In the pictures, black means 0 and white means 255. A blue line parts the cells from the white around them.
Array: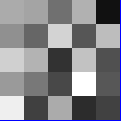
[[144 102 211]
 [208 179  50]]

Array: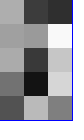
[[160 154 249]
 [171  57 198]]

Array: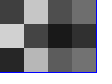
[[209  68  25]
 [ 38 183  92]]

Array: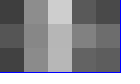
[[ 85 135 182]
 [ 65 139 183]]

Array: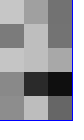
[[123 190 115]
 [197 190 168]]

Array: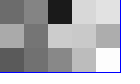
[[170 117 204]
 [ 90 113 136]]

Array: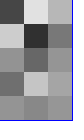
[[205  48 120]
 [147 103 149]]

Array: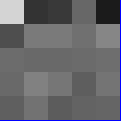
[[ 78 122 122]
 [108 105 105]]

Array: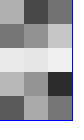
[[119 146 197]
 [233 230 239]]
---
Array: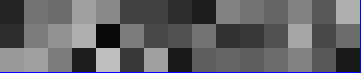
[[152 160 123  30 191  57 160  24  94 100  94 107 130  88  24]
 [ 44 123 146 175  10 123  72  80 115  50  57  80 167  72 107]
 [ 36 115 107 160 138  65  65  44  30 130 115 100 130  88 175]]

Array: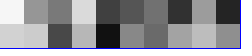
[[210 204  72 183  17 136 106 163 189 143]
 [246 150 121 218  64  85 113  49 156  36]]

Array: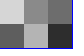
[[ 94 180  45]
 [214 138 109]]

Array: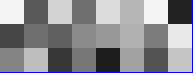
[[132 190  55 118  29 161  83 197]
 [ 69 112  96 139 153 176 125 233]
 [245  89 211 112 219 183 245  35]]

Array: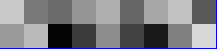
[[155 187   5  59 142  67  25 128 216]
 [202 120 107 148 175 101 168 194  88]]

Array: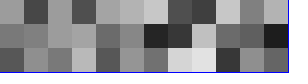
[[ 87 143 121 185  87 149 113 213 226  55 143 101]
 [121 128 156 164 107 135  37  55 192 107  95  29]
 [156  71 156  79 164 179 199  79  63 199 128 179]]
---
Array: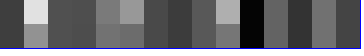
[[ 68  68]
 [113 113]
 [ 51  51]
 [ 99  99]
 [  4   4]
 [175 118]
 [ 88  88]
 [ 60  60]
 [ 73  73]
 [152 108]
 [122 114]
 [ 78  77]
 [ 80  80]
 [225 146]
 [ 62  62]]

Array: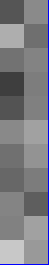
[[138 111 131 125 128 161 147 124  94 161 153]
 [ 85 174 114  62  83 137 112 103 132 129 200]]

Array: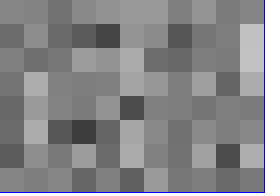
[[133 193 194 172 123 136 174 120]
 [123 125 123 101 127 126  76 106]
 [148 118 126 159 117 138 160 126]
 [127  86 104 125 126 113 114 119]
 [153 139 109 151 128 137 129 154]
 [153 148 171 164  76 166 171  96]
 [145  69 147 128 147 101 107 128]
 [137  90 155 125 123  60 155 102]
 [114 105 119 129 131  87 121 134]
 [130 140 111 173 154 172 142 125]
 [134 108 128 116 104 107  92 133]]

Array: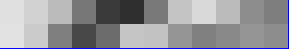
[[126 141]
 [141 149]
 [187 137]
 [217 128]
 [196 149]
 [121 194]
 [ 47 197]
 [ 58 108]
 [119  72]
 [187 127]
 [210 203]
 [224 226]]

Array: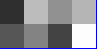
[[181 253]
 [145  67]
 [188 131]
 [ 47  86]]

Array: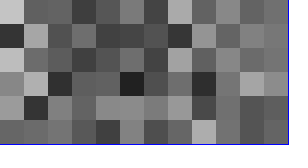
[[112 119 116 140  94 100]
 [ 99 129 107 165  84  84]
 [136 100 135 117 112 114]
 [ 98 148  96  46  73 173]
 [170  54 162 110 152 102]
 [ 68  82  67  79 123  78]
 [122  69 110  33 139 130]
 [ 86  65  83  97 137  64]
 [ 62 110  64  94  99  88]
 [ 99  81  92  48 128 116]
 [ 96 166 108 176  52 107]
 [196  52 189 135 155 102]]

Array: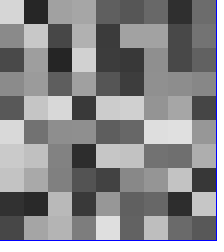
[[108 115  97 135  69 151 174  55 198  88]
 [ 47  72  72 141 166 224 111 195  45 106]
 [104 162 143 144 148 222 114 149 103 190]
 [ 86 162  56  61 208 103 194 136  96  98]
 [ 95  59  60  85 204  94 198  66 151 223]
 [166 177 209 160  57 143  45  83  57 125]
 [161  71  37  94 216 142 130 128 185 180]
 [ 38 200 158 155 197 114 192 169  41 165]
 [214 138  73 139  88 217 202 195  49  71]]

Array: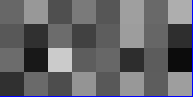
[[174  46  12 158]
 [105 102  92  93]
 [159 157  45 152]
 [ 86  93 103  88]
 [122  65  93 148]
 [ 79 108 203  77]
 [152  48  24 106]
 [103  88 108  48]]
